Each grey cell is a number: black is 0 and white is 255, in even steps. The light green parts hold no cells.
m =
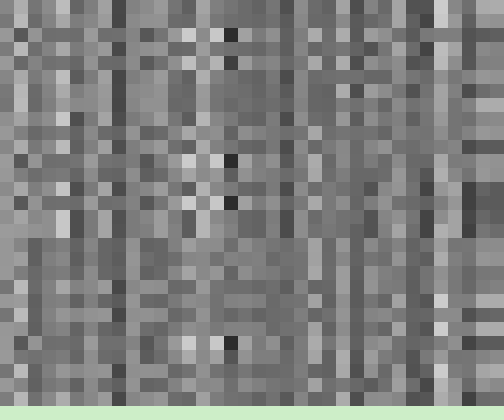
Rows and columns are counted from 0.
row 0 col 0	134
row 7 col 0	117
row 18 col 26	116
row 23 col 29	97
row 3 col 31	188
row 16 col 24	113
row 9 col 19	120
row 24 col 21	123
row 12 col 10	95
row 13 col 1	167
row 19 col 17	141
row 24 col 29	101
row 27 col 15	138
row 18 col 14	136
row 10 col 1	171
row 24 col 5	106
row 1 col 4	167
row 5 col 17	104
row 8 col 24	151
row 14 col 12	153
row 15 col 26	83
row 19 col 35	120
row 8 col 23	104
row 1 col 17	107
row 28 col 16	113
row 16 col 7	164
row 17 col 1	133
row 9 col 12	133
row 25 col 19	126
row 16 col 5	79
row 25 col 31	152
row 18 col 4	135
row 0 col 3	139
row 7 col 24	125
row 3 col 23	112
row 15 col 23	122
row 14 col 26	125
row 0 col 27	105

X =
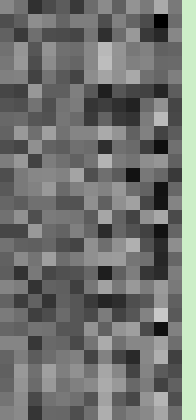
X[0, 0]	136
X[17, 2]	95
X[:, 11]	[170, 0, 40, 97, 105, 102, 37, 145, 187, 67, 15, 150, 104, 19, 21, 168, 18, 43, 38, 43, 155, 150, 201, 16, 161, 175, 91, 66, 181, 166]
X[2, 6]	117
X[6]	[70, 64, 152, 95, 95, 127, 88, 31, 86, 69, 66, 37, 93]
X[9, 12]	92
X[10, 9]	106
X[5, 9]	169
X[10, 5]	112
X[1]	[78, 95, 142, 131, 101, 126, 126, 78, 129, 101, 76, 0, 109]
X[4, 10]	133
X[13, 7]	130
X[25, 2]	92
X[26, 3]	160
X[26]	[96, 153, 112, 160, 127, 145, 115, 166, 135, 68, 132, 91, 77]
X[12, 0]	78
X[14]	[102, 93, 112, 112, 83, 82, 144, 96, 144, 161, 70, 21, 132]
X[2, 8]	108
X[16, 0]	70
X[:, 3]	[75, 131, 77, 147, 140, 116, 95, 79, 82, 160, 99, 125, 136, 153, 112, 123, 107, 103, 159, 71, 98, 52, 77, 114, 105, 109, 160, 153, 114, 104]
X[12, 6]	79
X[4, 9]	128
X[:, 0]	[136, 78, 97, 113, 119, 128, 70, 84, 104, 99, 78, 125, 78, 89, 102, 113, 70, 114, 97, 94, 133, 99, 123, 102, 133, 100, 96, 101, 116, 130]
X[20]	[133, 125, 51, 98, 95, 63, 119, 162, 120, 153, 124, 155, 121]
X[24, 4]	102
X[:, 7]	[139, 78, 47, 184, 189, 164, 31, 62, 99, 170, 46, 180, 111, 130, 96, 166, 43, 110, 154, 30, 162, 37, 124, 97, 171, 130, 166, 171, 162, 174]
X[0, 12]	121
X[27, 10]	124

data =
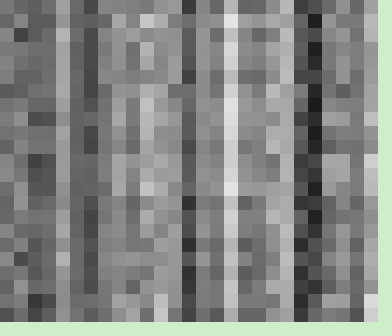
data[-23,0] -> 119
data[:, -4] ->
[105, 149, 135, 120, 121, 108, 115, 135, 159, 115, 96, 167, 159, 153, 98, 102, 118, 106, 132, 105, 94, 160, 124]
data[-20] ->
[121, 119, 109, 109, 161, 97, 74, 122, 146, 113, 178, 139, 146, 89, 147, 134, 215, 139, 133, 164, 176, 94, 31, 120, 134, 126, 149]
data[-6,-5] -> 81
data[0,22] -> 78
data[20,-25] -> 104
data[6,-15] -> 110
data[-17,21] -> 123
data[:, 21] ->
[62, 100, 88, 94, 84, 69, 123, 102, 67, 99, 88, 61, 69, 86, 54, 98, 80, 45, 84, 49, 64, 44, 59]
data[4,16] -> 208
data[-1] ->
[81, 108, 69, 94, 145, 114, 92, 110, 142, 163, 111, 197, 117, 68, 111, 89, 172, 101, 101, 145, 160, 59, 104, 124, 117, 82, 206]
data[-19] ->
[131, 112, 104, 108, 164, 98, 74, 129, 144, 115, 167, 134, 156, 82, 148, 130, 208, 133, 126, 150, 183, 84, 42, 121, 147, 125, 151]
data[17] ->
[108, 129, 86, 102, 144, 105, 82, 127, 132, 118, 120, 158, 152, 47, 122, 106, 180, 93, 110, 143, 177, 45, 81, 106, 143, 98, 166]
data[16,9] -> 118
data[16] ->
[133, 105, 103, 110, 166, 100, 72, 133, 140, 118, 156, 132, 158, 76, 147, 124, 201, 126, 119, 144, 186, 80, 51, 118, 150, 121, 152]
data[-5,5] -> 105
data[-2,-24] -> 75
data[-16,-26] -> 122
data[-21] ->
[133, 67, 91, 106, 179, 107, 74, 132, 146, 157, 139, 147, 144, 91, 149, 108, 191, 133, 103, 127, 185, 88, 75, 135, 148, 114, 179]
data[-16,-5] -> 27
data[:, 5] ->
[105, 98, 107, 97, 98, 104, 102, 97, 98, 97, 98, 104, 100, 97, 101, 97, 100, 105, 105, 107, 100, 108, 114]
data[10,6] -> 69
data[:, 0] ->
[119, 103, 133, 121, 131, 126, 90, 114, 123, 114, 99, 133, 137, 110, 101, 103, 133, 108, 136, 110, 99, 114, 81]
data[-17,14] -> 140
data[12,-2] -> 124
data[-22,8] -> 167
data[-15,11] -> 166
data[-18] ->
[126, 99, 99, 111, 165, 104, 70, 135, 132, 125, 132, 137, 155, 65, 140, 109, 186, 109, 106, 140, 186, 69, 70, 108, 147, 110, 155]
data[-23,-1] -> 160
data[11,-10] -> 141
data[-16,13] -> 103
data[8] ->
[123, 142, 77, 81, 142, 98, 103, 116, 167, 122, 182, 166, 151, 89, 138, 146, 220, 147, 146, 140, 170, 67, 45, 159, 155, 122, 190]

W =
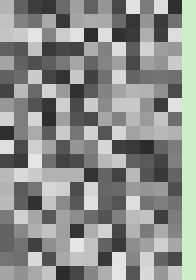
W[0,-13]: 180
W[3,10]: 210
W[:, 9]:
[226, 53, 58, 91, 72, 100, 181, 201, 184, 162, 57, 96, 185, 153, 221, 187, 178, 141, 134, 85]
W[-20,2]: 61
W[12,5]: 179
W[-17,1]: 86
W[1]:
[193, 131, 113, 169, 56, 165, 170, 169, 105, 53, 148, 58, 113]
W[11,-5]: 201
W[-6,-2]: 126
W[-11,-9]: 202
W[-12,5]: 84
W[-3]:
[99, 115, 64, 142, 162, 229, 194, 99, 58, 141, 160, 206, 166]
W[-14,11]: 145
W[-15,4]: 51
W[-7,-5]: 105
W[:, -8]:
[160, 165, 225, 67, 167, 199, 49, 73, 84, 117, 149, 75, 179, 76, 88, 140, 52, 229, 195, 70]
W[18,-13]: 117
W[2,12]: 221
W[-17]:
[96, 86, 193, 58, 71, 67, 172, 129, 219, 91, 210, 157, 152]
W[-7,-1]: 79
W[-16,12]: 203
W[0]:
[180, 97, 61, 53, 107, 160, 98, 150, 72, 226, 123, 222, 47]
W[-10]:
[223, 74, 206, 163, 85, 149, 130, 214, 63, 57, 44, 101, 124]
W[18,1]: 111
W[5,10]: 114
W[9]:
[47, 127, 170, 90, 202, 117, 209, 85, 213, 162, 175, 184, 177]
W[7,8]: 199
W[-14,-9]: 154
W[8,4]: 160
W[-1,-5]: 227
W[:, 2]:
[61, 113, 227, 193, 79, 203, 105, 83, 213, 170, 206, 229, 203, 117, 50, 166, 175, 64, 217, 168]

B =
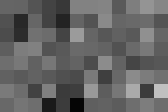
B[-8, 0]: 101
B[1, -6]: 83
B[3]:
[94, 125, 129, 83, 89, 106, 104, 99, 82, 106, 121, 93]
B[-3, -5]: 63
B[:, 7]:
[132, 138, 87, 99, 140, 63, 93, 98]
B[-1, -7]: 5
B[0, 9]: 126
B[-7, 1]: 40
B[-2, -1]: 192
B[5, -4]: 104
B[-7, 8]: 102
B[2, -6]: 101
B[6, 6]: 153
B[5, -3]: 139
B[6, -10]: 66
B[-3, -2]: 124
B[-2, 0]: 122
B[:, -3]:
[126, 105, 89, 106, 69, 139, 170, 110]
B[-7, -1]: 84
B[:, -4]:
[89, 102, 97, 82, 99, 104, 119, 92]
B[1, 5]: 100
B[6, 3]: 128
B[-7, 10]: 108
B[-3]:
[97, 90, 98, 89, 80, 75, 122, 63, 104, 139, 124, 112]
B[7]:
[104, 117, 110, 26, 60, 5, 95, 98, 92, 110, 125, 109]
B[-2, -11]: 109
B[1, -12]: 81

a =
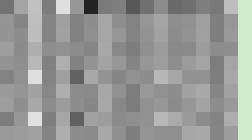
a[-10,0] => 115
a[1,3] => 132
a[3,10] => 144
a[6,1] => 149
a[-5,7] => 147
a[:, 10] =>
[113, 150, 147, 144, 151, 141, 153, 145, 145, 149]
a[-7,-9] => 135
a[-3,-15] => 168
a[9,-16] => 156
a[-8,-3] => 160
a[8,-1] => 173
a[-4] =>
[154, 149, 162, 135, 174, 140, 138, 167, 145, 125, 153, 145, 141, 162, 169, 133, 161]
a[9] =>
[154, 156, 161, 132, 173, 141, 139, 168, 144, 126, 149, 144, 143, 167, 168, 133, 156]
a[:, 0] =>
[115, 149, 148, 158, 147, 130, 154, 157, 125, 154]
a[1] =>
[149, 133, 190, 132, 159, 129, 141, 166, 142, 130, 150, 164, 142, 145, 159, 127, 150]
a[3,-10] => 168
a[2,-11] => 143
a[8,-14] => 127
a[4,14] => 164
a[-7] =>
[158, 139, 174, 142, 145, 140, 133, 168, 135, 125, 144, 155, 137, 138, 156, 141, 142]
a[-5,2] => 223
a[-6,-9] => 151

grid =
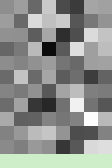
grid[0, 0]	142
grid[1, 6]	120
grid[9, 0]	130
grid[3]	[102, 121, 186, 11, 90, 222, 159, 189]
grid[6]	[132, 122, 145, 88, 164, 189, 127, 123]
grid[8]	[170, 96, 98, 131, 118, 130, 253, 185]
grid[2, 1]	144
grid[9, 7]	130
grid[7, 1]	162
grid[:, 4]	[75, 203, 46, 90, 117, 92, 164, 113, 118, 148, 54]
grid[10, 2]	153
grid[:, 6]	[165, 120, 219, 159, 159, 61, 127, 115, 253, 79, 217]
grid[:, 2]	[104, 219, 93, 186, 145, 106, 145, 54, 98, 187, 153]
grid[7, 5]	241
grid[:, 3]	[201, 192, 167, 11, 156, 166, 88, 39, 131, 197, 143]
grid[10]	[138, 127, 153, 143, 54, 88, 217, 222]
